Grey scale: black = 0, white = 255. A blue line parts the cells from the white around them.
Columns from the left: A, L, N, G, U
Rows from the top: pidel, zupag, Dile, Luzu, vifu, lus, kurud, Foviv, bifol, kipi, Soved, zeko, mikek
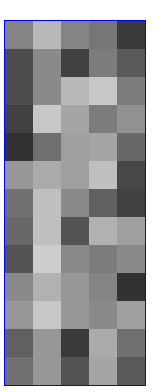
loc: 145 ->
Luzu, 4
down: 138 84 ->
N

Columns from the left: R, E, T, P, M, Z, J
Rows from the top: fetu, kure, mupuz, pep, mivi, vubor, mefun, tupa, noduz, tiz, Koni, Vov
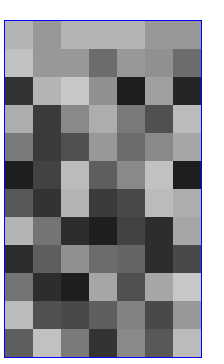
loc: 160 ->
mupuz, 5
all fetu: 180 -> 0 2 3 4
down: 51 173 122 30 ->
R
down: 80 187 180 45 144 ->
T
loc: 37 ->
mupuz, 6

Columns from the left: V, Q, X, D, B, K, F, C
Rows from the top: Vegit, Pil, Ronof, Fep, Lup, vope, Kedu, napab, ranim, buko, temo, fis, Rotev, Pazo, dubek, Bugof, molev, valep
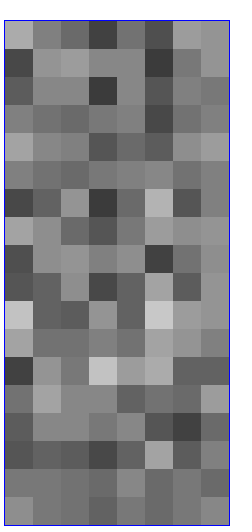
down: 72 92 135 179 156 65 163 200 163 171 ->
K
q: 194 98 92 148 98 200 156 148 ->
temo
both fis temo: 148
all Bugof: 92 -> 2 6
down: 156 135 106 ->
X

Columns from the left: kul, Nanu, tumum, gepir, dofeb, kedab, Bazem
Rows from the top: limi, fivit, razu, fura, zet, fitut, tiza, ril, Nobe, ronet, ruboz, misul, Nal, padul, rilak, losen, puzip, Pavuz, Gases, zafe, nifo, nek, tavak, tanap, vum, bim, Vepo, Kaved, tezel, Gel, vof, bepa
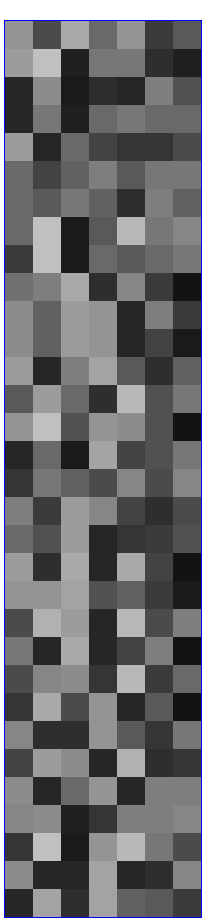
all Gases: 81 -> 1 6
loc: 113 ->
ronet, 0
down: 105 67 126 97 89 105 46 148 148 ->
gepir
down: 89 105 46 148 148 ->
gepir
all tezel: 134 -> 0 6
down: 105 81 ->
tumum

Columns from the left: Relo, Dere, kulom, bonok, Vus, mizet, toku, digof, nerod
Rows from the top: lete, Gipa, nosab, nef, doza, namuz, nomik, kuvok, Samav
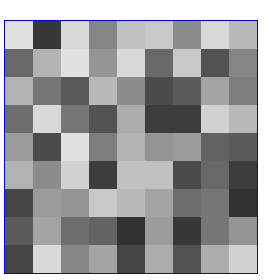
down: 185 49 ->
Vus
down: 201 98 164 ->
bonok

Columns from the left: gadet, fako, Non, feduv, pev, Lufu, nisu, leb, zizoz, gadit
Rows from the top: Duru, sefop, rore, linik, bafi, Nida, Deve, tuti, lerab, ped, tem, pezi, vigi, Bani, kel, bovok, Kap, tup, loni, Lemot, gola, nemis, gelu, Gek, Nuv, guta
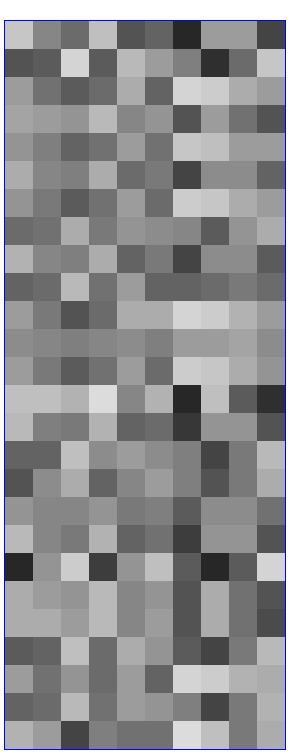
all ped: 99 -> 0 5 6
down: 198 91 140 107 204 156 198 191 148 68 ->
leb
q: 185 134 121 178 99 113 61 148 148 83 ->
loni
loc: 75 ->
nemis, 9
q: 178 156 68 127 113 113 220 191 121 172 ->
guta
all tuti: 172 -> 2 9

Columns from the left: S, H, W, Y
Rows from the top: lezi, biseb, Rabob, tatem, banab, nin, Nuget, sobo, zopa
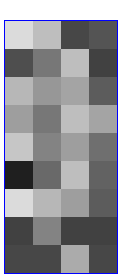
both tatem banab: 158
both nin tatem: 190
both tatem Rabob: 164
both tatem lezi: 190
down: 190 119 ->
H
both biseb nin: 190
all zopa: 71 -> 0 1 3

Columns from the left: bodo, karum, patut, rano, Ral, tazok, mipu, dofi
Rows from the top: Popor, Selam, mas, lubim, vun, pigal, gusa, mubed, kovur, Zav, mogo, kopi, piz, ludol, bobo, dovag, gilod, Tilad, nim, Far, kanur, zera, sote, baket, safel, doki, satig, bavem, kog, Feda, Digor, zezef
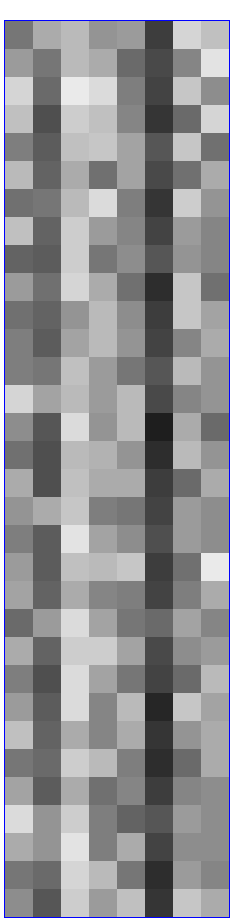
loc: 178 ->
dovag, 3
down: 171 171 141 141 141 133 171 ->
dofi

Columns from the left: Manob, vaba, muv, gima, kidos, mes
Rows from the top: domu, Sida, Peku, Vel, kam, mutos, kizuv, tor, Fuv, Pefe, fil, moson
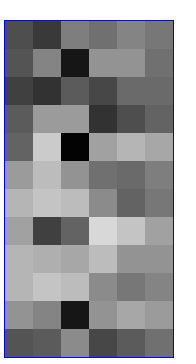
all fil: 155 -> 5
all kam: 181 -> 4
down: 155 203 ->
vaba
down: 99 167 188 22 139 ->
muv

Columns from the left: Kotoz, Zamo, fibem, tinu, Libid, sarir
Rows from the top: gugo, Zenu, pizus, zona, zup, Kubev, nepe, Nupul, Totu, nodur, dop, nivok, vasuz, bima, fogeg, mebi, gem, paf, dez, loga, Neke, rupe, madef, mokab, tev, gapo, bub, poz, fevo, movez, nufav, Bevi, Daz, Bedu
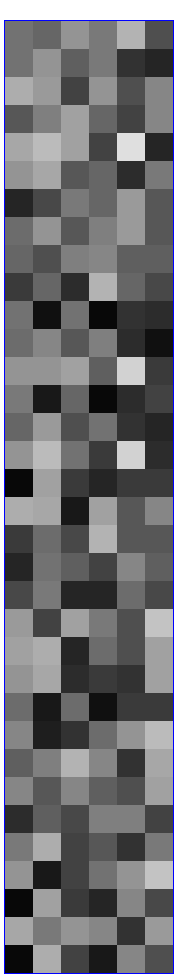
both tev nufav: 24
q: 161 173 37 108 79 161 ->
madef
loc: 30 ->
gapo, 1

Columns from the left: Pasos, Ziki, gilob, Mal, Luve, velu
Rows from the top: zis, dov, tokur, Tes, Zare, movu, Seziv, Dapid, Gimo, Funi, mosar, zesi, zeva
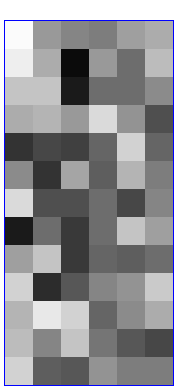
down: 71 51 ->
Ziki
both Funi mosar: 210
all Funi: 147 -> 4
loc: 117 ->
zesi, 3
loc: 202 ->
Funi, 5
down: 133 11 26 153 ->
gilob

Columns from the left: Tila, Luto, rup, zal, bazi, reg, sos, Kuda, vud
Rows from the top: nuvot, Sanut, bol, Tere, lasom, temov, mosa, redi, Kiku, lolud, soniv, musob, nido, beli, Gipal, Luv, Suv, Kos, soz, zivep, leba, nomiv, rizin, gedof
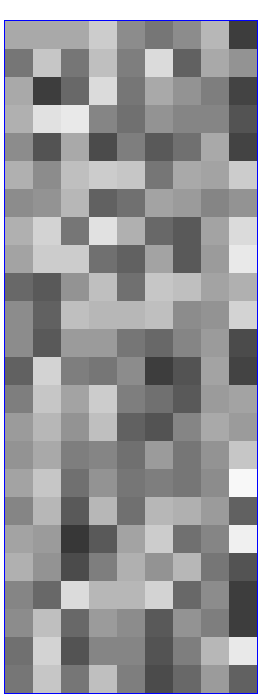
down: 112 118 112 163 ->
bazi
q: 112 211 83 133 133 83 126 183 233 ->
rizin

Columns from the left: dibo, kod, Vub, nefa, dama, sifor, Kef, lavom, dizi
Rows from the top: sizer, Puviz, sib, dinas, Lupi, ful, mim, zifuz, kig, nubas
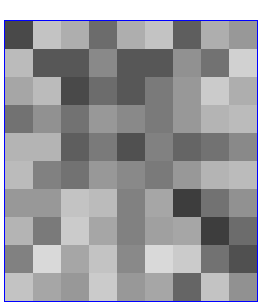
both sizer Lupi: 94
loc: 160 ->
zifuz, 5
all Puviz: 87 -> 1 2 4 5

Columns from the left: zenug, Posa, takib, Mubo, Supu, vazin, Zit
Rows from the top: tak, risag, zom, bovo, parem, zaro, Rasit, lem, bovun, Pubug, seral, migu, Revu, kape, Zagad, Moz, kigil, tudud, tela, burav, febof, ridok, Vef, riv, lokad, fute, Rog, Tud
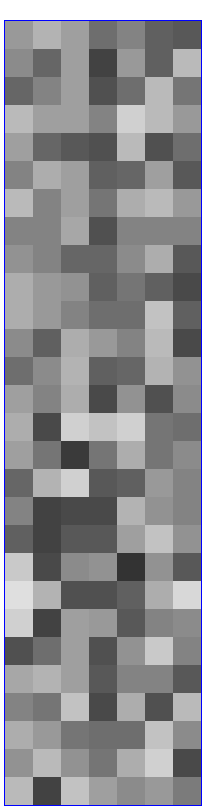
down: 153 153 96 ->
Posa
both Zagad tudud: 73
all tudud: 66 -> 1
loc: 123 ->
Tud, 6
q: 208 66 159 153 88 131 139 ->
ridok
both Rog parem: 186
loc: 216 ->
febof, 6

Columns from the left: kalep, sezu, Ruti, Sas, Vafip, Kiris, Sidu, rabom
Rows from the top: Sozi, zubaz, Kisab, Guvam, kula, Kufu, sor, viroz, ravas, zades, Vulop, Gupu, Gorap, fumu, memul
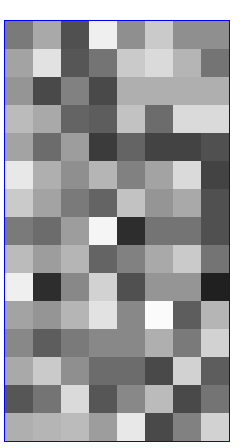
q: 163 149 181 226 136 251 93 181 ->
Vulop
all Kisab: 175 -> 4 5 6 7

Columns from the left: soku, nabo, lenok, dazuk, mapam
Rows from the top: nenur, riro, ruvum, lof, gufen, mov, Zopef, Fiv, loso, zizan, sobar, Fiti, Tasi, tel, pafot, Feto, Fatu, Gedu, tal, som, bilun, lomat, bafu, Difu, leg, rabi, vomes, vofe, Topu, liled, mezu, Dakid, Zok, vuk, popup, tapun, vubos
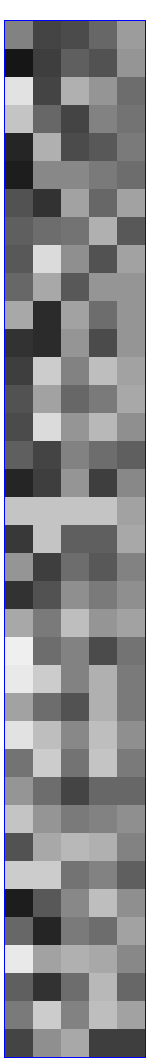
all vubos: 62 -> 3 4
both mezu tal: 95
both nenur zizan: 103
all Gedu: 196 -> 0 1 2 3
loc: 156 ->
nenur, 4
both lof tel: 103
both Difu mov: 122

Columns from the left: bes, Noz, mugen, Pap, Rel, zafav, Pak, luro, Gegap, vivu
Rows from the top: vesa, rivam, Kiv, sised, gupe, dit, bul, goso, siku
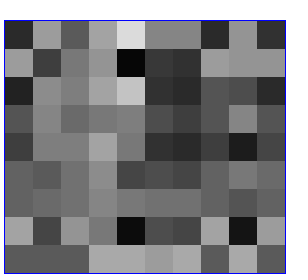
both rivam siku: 156
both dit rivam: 120
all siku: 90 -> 0 1 2 7 9
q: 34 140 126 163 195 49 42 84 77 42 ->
Kiv
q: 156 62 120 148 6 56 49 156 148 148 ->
rivam

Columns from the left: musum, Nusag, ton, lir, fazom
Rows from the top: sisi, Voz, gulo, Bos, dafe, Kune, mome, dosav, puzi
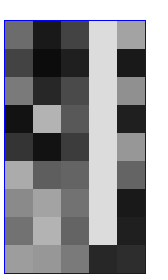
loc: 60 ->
dafe, 2
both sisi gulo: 220
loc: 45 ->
puzi, 4
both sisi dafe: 220

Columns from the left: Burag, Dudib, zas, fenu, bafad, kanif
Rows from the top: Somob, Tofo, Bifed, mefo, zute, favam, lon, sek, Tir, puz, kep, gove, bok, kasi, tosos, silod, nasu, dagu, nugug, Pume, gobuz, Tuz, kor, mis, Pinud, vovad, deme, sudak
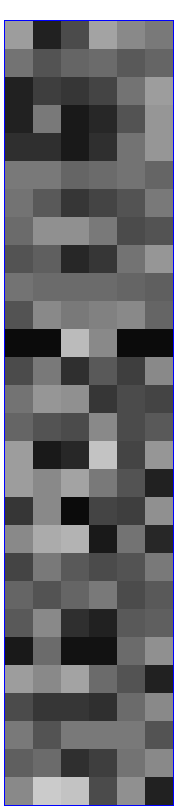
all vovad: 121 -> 0 2 3 4
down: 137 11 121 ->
Dudib
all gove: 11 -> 0 1 4 5
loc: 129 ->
kep, 3
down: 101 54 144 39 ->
zas
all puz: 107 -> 1 2 3

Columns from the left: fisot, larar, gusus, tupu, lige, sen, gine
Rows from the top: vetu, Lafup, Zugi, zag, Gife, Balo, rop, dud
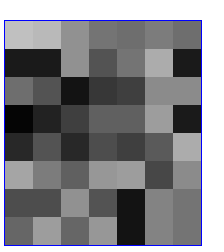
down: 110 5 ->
fisot
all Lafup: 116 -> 4
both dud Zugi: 19

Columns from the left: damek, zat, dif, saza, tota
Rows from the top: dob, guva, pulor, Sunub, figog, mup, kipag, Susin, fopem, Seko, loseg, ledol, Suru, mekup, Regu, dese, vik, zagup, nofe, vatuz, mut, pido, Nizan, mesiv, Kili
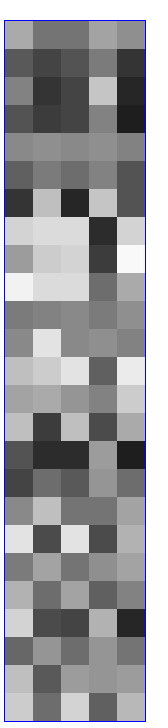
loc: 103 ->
Nizan, 0
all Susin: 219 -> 1 2
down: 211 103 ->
damek
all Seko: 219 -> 1 2
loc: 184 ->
Kili, 4

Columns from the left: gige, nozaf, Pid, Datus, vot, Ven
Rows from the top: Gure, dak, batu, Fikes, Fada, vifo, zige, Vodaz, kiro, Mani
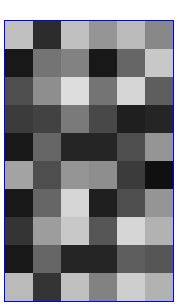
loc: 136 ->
Gure, 5
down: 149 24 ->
Datus
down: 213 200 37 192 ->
Pid
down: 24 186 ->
gige
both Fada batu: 78

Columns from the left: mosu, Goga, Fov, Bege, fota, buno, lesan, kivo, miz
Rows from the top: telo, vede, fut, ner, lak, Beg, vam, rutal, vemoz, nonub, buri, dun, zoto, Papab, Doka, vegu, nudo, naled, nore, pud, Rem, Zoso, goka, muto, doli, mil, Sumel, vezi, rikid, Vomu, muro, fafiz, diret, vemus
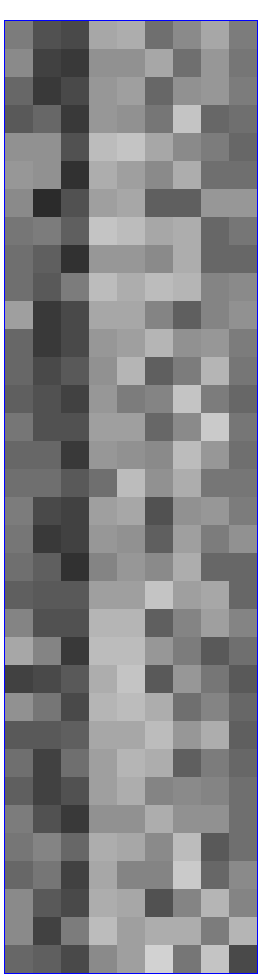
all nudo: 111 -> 0 1 3
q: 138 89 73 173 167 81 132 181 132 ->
fafiz
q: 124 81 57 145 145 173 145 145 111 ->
rikid
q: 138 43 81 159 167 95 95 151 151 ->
vam
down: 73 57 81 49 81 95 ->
Fov
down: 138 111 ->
lesan
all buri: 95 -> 6

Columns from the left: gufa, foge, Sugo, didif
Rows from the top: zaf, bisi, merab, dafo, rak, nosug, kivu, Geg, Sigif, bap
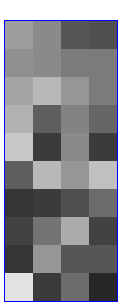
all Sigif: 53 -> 0
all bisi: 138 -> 1
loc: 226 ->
bap, 0
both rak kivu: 59
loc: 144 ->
bisi, 0
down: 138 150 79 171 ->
Sugo

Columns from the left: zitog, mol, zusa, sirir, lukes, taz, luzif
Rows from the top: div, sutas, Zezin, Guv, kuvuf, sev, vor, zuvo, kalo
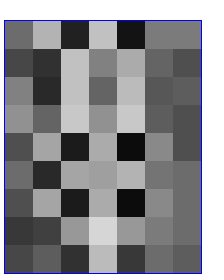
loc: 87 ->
Zezin, 5
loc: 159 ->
sev, 3
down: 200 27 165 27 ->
zusa
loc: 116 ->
sev, 5

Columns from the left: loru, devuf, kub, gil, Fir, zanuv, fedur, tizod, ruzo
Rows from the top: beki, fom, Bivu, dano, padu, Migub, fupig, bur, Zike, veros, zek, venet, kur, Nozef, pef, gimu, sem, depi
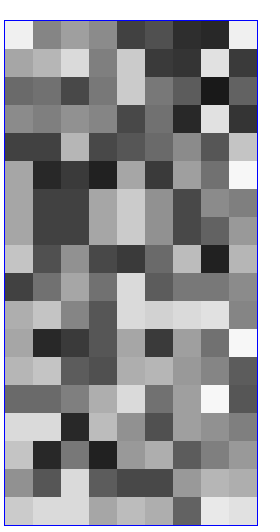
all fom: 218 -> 2
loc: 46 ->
beki, 6
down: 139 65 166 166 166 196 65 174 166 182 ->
loru
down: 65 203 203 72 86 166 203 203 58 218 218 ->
Fir
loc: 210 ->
zek, 5
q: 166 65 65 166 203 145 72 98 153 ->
bur

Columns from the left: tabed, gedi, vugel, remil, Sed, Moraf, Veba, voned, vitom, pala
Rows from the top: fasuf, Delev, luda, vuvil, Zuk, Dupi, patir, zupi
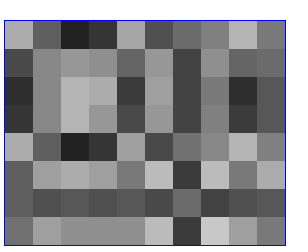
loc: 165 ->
fasuf, 4
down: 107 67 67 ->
Veba

